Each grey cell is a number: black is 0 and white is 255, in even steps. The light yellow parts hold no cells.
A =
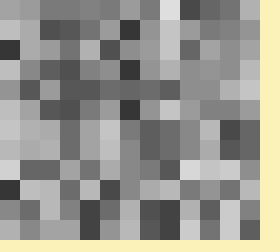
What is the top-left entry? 163
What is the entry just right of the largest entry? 73
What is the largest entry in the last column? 196
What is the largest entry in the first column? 209
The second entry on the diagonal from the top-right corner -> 129
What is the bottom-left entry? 177
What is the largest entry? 222
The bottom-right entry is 94
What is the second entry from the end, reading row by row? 203
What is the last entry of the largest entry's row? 177
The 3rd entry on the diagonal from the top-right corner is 163
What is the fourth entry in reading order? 122
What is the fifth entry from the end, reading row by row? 67
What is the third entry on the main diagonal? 155
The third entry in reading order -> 122
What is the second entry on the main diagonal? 171
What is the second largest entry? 215
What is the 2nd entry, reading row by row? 155

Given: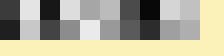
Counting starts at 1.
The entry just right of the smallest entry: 213
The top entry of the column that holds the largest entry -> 166
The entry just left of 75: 187
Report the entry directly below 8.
44
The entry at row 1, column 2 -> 228
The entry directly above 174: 193

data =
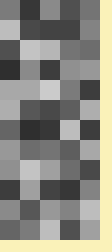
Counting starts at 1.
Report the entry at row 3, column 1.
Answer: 80
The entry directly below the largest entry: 73
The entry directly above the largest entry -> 61
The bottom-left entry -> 101
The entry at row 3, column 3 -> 182
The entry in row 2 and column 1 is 189
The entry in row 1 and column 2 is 55
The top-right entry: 116
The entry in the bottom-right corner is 160
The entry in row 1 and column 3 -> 138
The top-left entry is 123
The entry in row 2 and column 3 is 67
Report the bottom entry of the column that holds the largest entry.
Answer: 189

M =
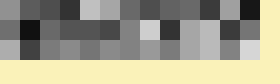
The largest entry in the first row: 192
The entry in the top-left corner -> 145
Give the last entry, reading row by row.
214
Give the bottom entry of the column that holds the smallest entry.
65
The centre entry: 130
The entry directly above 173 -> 111
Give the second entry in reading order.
92
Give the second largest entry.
206
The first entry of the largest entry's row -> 173
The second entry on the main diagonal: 17
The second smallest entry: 23

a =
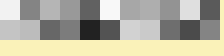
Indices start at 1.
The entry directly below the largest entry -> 83
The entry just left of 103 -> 188
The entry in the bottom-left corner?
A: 196
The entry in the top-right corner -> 90
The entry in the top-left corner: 242
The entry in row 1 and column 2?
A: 132

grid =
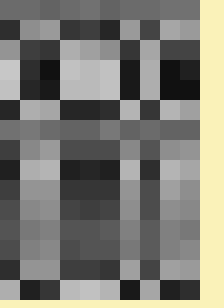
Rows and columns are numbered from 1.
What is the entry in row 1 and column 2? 107
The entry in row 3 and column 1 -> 148
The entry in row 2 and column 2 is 142
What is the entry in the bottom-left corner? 174
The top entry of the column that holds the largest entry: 107
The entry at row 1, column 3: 99
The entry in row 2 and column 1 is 46
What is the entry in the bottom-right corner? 46
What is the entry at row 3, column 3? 54
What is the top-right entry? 113
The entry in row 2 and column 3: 154
